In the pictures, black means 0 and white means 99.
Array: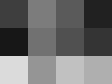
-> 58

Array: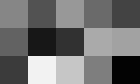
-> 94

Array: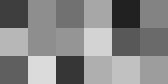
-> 85

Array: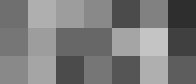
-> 64

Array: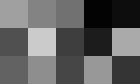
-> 55

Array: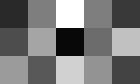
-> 34
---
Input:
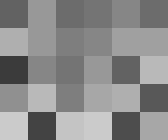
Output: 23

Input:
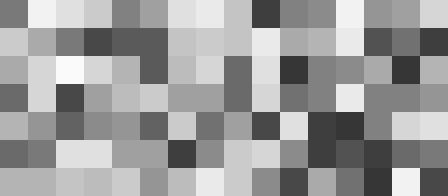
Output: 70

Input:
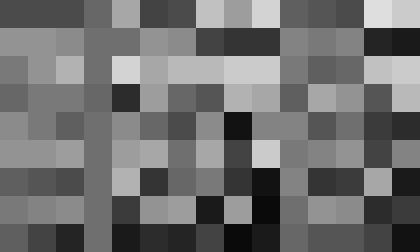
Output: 37

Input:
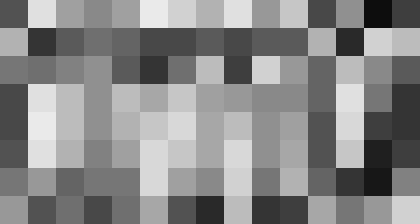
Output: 32

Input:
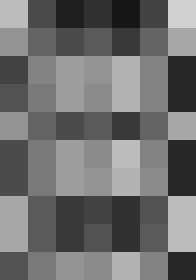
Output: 65

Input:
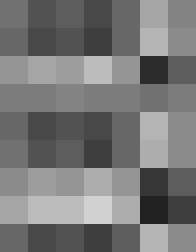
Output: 54

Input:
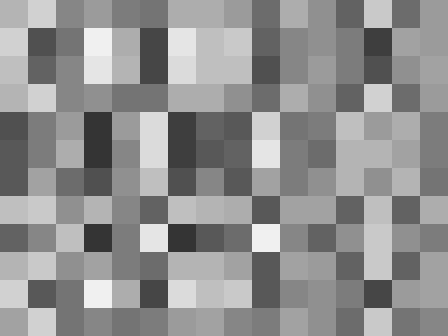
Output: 70
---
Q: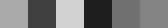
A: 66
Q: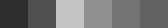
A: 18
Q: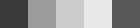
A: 23
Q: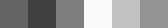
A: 39
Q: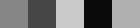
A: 52
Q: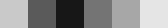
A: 78
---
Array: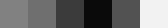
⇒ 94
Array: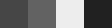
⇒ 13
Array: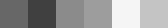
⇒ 76
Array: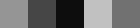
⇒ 44
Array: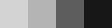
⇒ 9
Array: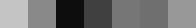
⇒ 59
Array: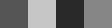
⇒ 52
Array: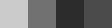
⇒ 29
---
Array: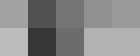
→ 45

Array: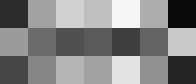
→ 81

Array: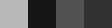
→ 32

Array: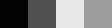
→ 90

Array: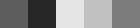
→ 89

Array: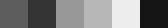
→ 59
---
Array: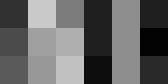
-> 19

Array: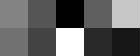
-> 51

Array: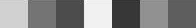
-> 81

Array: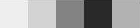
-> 92

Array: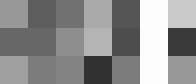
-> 59

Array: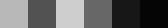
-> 71

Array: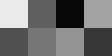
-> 91
